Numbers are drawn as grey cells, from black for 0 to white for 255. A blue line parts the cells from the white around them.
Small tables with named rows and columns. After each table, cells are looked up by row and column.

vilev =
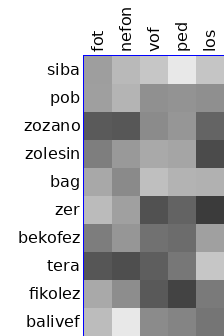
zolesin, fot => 126
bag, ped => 179
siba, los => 197
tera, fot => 86
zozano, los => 100
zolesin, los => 75
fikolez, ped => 67
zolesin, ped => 165
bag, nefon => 138
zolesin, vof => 169
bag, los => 177
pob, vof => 144
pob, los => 143
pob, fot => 159

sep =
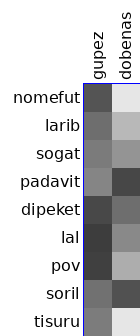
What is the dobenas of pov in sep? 173
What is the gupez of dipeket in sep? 72
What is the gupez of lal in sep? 61
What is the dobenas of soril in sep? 81
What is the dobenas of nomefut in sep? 230
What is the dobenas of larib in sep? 184
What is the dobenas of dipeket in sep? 110
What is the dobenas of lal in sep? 137
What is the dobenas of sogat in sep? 148
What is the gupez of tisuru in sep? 124
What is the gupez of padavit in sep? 133
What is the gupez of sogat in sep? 123
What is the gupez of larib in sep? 110
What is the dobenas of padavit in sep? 71
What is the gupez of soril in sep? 113
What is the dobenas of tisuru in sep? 230
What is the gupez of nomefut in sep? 84
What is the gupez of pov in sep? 64

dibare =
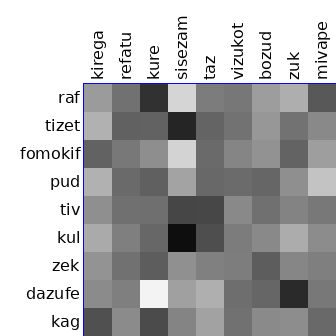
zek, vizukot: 125
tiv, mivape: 120
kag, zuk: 141
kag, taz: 162
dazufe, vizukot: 110
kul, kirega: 170
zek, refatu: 113
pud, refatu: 106
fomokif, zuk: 99
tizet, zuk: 114
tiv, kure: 111
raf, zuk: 174
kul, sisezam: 14
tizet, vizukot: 114
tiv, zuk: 131

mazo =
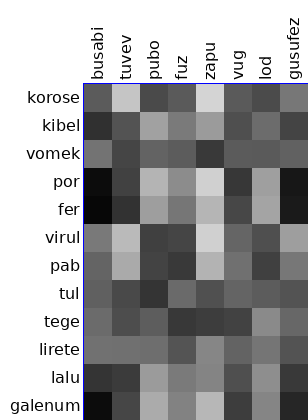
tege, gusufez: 103
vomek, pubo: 99
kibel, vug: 79
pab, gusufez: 119
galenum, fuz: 130
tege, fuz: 56
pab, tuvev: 170
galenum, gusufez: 38
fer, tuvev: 50
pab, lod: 64
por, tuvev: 65
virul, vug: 101
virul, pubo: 64
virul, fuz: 69
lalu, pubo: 155
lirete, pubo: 110
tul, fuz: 106
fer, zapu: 181
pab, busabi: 100

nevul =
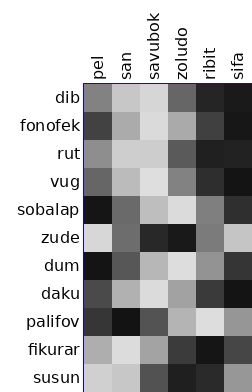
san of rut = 206
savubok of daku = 219
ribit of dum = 147
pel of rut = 142
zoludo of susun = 31
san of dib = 199
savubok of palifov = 83
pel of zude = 215
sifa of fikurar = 70
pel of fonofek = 66
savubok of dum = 183
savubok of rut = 205
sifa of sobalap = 47
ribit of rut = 32

